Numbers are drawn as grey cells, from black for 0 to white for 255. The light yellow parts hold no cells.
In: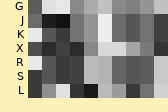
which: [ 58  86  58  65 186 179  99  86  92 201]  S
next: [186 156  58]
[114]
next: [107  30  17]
[114]
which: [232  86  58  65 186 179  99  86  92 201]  R
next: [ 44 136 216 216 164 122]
[52]

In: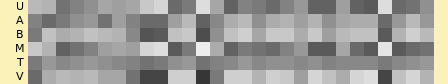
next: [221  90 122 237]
[172]
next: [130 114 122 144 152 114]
[130]

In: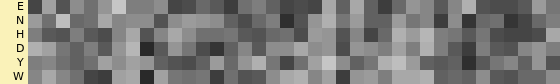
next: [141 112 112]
[118]
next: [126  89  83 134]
[149]

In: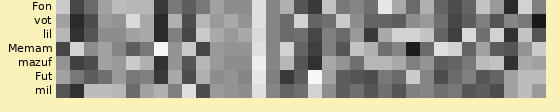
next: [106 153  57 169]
[210]
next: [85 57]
[195]
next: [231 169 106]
[176]

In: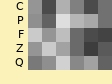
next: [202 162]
[106]
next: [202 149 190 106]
[75]
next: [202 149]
[190]
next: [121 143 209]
[136]
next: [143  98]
[222]
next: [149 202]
[162]

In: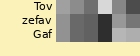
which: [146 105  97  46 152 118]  zefav
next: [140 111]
[216]

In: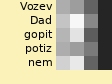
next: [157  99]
[37]
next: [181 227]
[93]
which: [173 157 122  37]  potiz
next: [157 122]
[37]
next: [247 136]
[37]

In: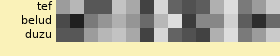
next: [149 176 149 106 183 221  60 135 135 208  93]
[45]
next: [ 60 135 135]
[208]
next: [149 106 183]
[221]
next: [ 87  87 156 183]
[195]
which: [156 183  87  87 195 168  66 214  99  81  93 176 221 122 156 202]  tef
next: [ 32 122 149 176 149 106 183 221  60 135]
[135]

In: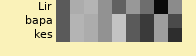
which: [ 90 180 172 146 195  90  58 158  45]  kes
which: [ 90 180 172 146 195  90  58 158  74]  bapa
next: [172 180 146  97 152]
[110]

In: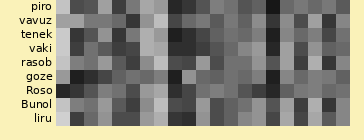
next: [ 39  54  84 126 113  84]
[97]
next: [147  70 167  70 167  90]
[134]
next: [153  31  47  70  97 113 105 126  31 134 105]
[126]
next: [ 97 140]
[54]
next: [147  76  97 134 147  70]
[167]
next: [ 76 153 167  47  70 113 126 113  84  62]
[39]

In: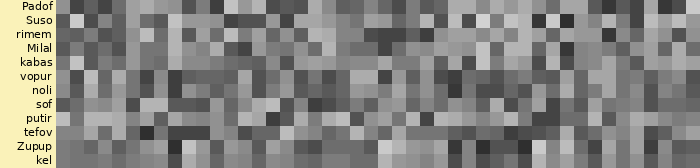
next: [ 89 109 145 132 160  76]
[95]
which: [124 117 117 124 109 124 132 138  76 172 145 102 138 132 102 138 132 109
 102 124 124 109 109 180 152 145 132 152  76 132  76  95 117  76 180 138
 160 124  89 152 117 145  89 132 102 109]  kel
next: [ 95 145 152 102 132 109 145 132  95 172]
[76]

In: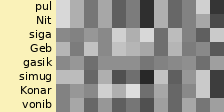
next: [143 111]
[159]
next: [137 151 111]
[143]
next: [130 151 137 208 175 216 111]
[188]

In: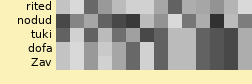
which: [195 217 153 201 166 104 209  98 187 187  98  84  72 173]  dofa
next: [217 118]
[173]
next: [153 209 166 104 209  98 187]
[187]

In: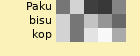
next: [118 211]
[63]
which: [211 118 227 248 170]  kop
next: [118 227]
[248]
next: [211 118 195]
[149]

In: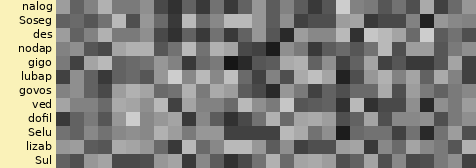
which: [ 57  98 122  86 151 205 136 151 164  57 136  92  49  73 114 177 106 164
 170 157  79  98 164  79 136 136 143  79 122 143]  dofil
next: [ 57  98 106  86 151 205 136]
[185]
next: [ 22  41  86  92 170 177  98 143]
[65]
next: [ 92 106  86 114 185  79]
[157]
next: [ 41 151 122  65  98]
[79]

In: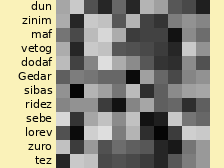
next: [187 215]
[172]
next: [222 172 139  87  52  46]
[139]
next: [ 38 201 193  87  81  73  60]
[38]
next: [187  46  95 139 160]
[166]

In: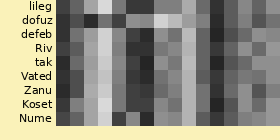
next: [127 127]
[171]
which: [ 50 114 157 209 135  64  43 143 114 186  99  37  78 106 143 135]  defeb
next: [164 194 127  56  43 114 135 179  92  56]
[99]
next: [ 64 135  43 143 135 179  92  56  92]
[127]
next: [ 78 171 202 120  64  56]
[106]
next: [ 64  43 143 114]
[186]
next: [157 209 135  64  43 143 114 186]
[99]

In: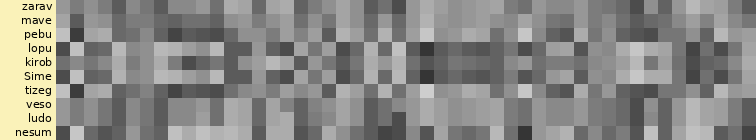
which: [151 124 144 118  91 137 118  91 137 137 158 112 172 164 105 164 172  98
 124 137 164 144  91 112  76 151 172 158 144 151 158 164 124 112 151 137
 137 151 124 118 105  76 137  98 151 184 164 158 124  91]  ludo
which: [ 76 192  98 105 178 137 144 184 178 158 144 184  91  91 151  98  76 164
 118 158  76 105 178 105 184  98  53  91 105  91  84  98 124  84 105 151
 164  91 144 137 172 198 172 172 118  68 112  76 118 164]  Sime
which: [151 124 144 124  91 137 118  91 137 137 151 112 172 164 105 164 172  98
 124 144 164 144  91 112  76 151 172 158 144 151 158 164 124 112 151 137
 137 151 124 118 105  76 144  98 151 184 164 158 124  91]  zarav
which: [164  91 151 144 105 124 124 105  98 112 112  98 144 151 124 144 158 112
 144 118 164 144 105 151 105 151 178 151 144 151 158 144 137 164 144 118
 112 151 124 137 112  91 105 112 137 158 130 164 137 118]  mave

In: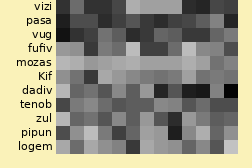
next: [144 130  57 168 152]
[144]
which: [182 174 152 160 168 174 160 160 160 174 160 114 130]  mozas
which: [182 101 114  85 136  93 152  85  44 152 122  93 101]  zul

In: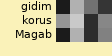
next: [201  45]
[135]
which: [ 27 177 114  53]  gidim
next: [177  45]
[129]
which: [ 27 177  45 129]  Magab
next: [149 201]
[45]

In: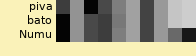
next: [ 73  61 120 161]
[67]
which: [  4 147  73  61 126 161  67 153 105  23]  Numu

